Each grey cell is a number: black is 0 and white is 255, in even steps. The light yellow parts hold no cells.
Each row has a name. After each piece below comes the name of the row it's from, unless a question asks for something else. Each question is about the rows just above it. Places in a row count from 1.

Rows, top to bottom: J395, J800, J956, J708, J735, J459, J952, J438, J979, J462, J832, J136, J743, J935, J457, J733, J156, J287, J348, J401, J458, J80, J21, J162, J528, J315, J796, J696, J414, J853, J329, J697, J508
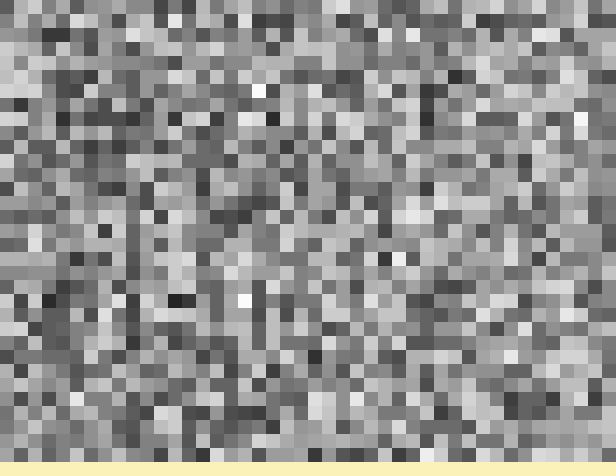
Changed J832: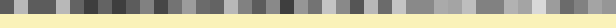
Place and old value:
33, [170]
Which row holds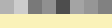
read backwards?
J401
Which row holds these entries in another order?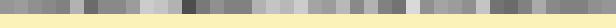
J401

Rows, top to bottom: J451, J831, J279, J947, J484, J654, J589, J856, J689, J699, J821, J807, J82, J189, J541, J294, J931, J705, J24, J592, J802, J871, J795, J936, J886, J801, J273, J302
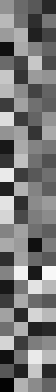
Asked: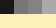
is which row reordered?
J821
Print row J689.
[221  60 100 147]

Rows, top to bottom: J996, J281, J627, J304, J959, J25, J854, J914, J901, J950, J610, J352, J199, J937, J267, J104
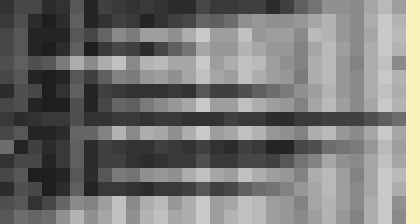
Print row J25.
[ 71  87  36  30  36  87  64  95 130 123 151 158 144 166 192 166 158 192
 173 158 151 123 173 185 151 138 173 200 179]
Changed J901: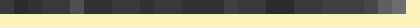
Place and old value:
27, [79]
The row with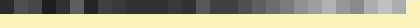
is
J854
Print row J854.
[ 44  79  71  30  50  95  36  64  57  50  50  50  57  50  87  64  64  79
  95 109 123 144 158 179 151 138 173 192 173]
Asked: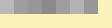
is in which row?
J104

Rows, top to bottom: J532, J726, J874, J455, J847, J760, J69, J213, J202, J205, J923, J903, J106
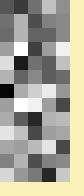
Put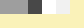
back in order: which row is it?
J213
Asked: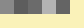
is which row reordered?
J760
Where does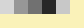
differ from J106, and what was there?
3, [121]
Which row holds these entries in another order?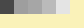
J923

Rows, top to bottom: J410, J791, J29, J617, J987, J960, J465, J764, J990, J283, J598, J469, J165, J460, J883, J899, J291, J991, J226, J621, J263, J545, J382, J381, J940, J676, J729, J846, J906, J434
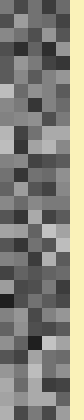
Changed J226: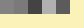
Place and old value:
3, [60]
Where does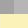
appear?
J598
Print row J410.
[122  73 114  60 107]
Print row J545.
[ 31  79 114  91  73]

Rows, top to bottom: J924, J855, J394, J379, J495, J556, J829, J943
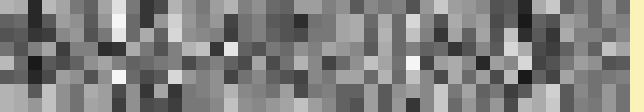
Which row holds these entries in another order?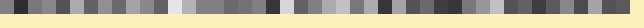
J394
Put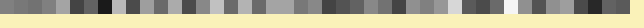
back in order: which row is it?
J556
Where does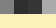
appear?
J379
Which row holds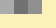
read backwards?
J829
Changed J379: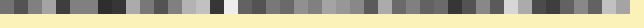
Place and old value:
17, [229]
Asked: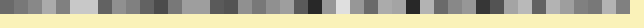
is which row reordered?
J924
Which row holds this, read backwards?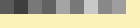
J829

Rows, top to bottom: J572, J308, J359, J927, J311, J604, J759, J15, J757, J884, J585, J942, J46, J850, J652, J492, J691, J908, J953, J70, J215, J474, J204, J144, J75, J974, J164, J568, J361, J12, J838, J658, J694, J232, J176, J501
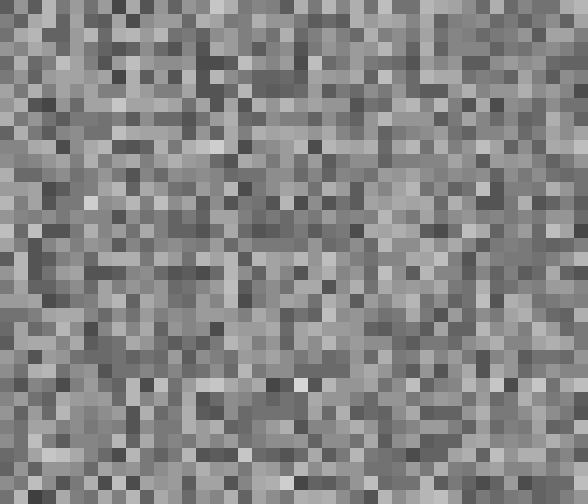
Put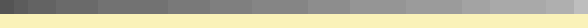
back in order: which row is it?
J215
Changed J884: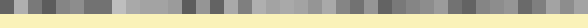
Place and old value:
36, [133]
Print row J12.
[149  99 155 106 182 141 127 141 155  84 175 106 127 175  92  84 141 106
 114 114 114 106 163 106 175  92 106  99 141 169  92  99  99 149 175 121
 121 141 169 141 121  84]
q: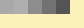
J501
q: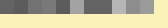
J144

